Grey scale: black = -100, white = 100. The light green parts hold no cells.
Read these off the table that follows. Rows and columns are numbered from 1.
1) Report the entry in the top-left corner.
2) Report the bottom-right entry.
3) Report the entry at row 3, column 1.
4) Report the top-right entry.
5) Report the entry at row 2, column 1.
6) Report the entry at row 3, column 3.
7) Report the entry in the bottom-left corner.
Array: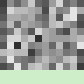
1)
-52
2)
-52
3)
-31
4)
-31
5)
-41
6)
34
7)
-41

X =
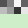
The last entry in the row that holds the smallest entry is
81
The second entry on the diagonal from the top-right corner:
-59
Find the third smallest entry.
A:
-23

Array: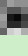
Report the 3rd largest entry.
36
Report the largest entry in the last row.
72
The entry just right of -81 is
-93
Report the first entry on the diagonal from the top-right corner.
13
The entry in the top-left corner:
-10
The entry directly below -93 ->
-68

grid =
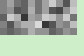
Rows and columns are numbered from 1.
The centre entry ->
15
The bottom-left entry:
-10
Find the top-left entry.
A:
2
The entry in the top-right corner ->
48
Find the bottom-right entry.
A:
2
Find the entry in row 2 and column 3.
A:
-33
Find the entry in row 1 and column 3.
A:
-10
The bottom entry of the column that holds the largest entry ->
15
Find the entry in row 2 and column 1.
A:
2
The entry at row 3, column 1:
-23
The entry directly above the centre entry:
-10
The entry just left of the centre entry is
27
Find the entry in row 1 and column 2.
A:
27
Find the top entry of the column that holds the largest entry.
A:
-10
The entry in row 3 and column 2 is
59

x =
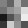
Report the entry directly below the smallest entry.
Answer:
-57
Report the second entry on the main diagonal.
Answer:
14
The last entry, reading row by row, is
-35
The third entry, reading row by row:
39
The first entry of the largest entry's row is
-81

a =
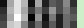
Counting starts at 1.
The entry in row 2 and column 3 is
79
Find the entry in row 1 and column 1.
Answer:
-87
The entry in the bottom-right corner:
-52
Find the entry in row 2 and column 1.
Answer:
-63
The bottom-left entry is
-41
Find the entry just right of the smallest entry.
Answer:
18
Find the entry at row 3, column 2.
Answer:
31
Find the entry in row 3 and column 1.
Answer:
-52
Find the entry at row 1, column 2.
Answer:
31
